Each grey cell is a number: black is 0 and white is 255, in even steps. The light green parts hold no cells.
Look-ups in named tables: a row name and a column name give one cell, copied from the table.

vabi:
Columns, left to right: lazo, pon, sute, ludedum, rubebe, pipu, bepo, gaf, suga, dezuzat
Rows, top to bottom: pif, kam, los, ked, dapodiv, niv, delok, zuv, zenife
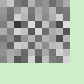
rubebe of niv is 181
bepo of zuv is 169
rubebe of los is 113
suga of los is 209
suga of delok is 193
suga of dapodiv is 182
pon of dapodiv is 128
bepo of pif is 147
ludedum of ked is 104
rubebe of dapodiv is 87
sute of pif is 123
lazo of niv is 121
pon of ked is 179
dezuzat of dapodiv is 84
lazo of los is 142
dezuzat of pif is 171
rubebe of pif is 178
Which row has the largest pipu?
dapodiv

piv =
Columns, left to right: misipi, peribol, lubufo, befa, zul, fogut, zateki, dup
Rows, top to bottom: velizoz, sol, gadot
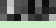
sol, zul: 13
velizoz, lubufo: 84
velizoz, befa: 79
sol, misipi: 77
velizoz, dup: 76
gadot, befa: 140
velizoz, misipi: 71
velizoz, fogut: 110
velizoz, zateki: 12
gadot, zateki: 66
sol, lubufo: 79
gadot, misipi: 104
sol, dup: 43
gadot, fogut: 42
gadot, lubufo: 16
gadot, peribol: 50
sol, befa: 66
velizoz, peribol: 192
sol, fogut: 84
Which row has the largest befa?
gadot

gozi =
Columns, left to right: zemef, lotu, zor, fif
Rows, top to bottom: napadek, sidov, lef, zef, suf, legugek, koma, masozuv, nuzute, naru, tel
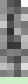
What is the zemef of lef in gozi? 163
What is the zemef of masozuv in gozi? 108
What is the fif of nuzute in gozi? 161
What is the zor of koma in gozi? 58
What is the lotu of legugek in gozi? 83
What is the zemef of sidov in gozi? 144
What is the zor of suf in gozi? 177
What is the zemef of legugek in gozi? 156
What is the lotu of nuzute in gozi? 99
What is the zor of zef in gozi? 134
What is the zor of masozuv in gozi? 125
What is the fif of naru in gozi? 221

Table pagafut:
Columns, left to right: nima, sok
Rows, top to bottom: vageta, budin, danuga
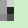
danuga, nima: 137
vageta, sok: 210
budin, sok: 38
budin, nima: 159
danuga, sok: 82
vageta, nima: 161

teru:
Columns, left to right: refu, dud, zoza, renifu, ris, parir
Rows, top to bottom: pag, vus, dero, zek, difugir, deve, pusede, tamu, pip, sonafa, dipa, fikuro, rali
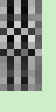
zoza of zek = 206
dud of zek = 17
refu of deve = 191
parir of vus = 109
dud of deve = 2
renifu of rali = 66
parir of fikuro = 109

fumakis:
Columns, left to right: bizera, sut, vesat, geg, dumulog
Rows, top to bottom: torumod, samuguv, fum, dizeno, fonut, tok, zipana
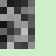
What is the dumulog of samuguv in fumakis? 133
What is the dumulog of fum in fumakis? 86
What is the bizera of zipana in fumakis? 65
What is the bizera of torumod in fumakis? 133
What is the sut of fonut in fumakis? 52
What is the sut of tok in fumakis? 114
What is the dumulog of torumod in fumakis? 107

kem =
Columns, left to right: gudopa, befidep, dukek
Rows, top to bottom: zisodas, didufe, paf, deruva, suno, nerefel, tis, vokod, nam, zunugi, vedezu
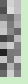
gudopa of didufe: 78
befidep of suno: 136
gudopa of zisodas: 97
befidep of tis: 205
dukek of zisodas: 191
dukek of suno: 105
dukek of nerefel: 186
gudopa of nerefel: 65
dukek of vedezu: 132
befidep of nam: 115
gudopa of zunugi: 76
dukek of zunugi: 116
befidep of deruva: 124
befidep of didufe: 220
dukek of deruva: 176
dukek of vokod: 123
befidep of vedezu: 207
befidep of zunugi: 178

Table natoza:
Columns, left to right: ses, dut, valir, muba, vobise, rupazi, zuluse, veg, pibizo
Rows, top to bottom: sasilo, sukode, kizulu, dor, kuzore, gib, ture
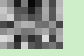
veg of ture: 120
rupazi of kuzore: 153
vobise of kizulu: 78
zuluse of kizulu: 164
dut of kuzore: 160
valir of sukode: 85
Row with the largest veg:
dor

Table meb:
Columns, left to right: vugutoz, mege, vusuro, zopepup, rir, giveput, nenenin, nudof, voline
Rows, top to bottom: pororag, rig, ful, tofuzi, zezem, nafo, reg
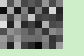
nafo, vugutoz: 154
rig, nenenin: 43
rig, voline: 36
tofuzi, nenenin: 176
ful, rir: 199
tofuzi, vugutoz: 222
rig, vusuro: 21
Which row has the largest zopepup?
rig

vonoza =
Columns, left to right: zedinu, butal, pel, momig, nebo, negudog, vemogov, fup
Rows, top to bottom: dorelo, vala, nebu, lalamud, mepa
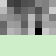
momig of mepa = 132
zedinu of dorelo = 207
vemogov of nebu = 169
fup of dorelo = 155
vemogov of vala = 128
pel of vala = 77
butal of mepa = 181
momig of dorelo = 78
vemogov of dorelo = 127
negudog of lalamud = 62
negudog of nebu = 107
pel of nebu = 130
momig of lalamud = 94
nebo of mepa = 198
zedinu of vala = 184
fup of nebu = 125
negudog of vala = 79
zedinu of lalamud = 103
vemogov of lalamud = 161
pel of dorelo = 59

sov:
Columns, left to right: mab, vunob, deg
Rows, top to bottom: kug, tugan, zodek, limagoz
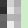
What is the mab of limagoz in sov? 98
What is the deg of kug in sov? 173
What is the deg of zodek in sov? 176
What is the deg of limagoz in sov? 185
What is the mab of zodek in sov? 106
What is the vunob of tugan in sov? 229
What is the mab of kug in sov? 55
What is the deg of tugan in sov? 189
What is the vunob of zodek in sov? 180
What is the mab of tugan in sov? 44
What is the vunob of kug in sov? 209
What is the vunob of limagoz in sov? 237

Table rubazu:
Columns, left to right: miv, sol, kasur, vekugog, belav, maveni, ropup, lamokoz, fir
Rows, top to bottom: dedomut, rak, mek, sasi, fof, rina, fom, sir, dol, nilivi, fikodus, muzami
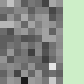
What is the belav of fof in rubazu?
116
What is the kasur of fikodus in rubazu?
69
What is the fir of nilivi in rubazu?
115
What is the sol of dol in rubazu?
89
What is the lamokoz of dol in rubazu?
105
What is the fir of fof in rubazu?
150
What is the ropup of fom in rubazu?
74
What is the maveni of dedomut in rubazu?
108
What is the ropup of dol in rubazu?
63
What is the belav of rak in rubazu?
95
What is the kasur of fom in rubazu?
107
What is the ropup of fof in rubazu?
162
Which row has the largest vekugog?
mek

